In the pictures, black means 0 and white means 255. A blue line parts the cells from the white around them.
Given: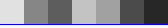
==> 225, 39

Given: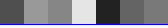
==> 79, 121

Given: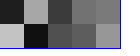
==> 30, 151

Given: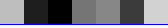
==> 190, 210

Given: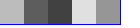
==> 188, 150

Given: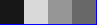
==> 23, 104

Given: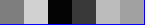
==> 126, 161

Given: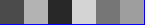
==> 75, 158

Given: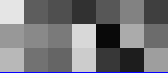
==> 229, 158

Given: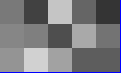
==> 121, 93
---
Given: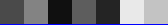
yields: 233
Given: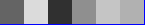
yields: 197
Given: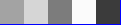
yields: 251
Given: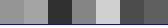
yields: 76
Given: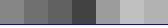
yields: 192
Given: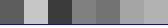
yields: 165
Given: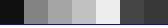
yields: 69
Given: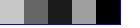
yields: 159
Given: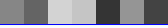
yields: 149
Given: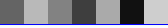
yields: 17
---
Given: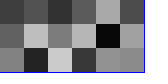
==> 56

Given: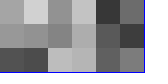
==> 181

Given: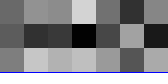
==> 154

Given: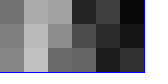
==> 100

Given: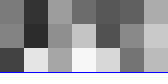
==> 216

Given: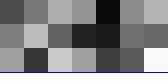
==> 62

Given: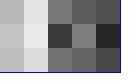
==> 114
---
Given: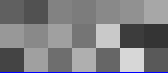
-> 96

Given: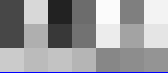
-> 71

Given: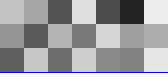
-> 194

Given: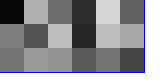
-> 8

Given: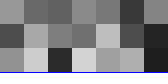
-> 152

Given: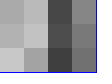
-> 170

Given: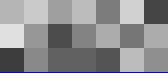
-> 180

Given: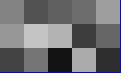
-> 131
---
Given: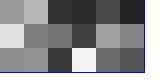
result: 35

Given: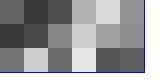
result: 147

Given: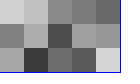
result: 103

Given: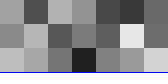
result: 103

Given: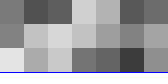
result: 108

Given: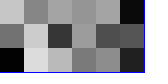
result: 10

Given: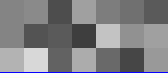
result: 90

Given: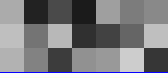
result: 137
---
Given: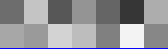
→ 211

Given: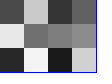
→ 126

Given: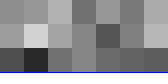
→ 164

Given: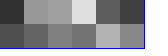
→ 128

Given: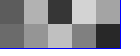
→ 192

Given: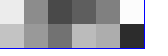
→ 114

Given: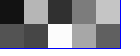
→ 252

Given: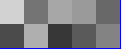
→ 55

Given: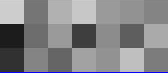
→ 154

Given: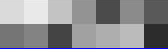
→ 68
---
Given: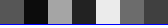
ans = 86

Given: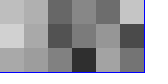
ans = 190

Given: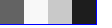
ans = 99

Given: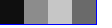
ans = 15

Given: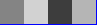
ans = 132

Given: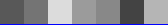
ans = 88

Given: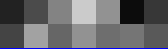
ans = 34
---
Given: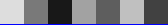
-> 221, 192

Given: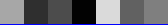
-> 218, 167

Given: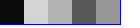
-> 212, 177

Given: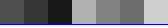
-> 206, 176

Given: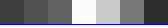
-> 251, 201

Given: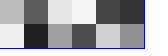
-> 244, 237

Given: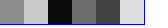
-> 222, 201

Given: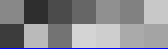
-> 212, 206

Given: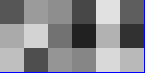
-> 225, 217

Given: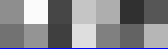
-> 251, 222
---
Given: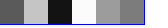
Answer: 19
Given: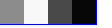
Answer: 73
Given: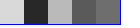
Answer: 186
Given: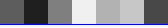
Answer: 127
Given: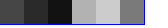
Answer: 18
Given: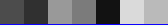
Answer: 154
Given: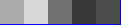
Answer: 113
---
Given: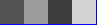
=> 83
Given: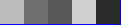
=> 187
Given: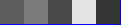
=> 94
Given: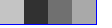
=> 196
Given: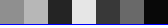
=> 143
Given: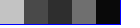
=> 195
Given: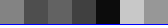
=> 131
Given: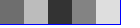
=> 110
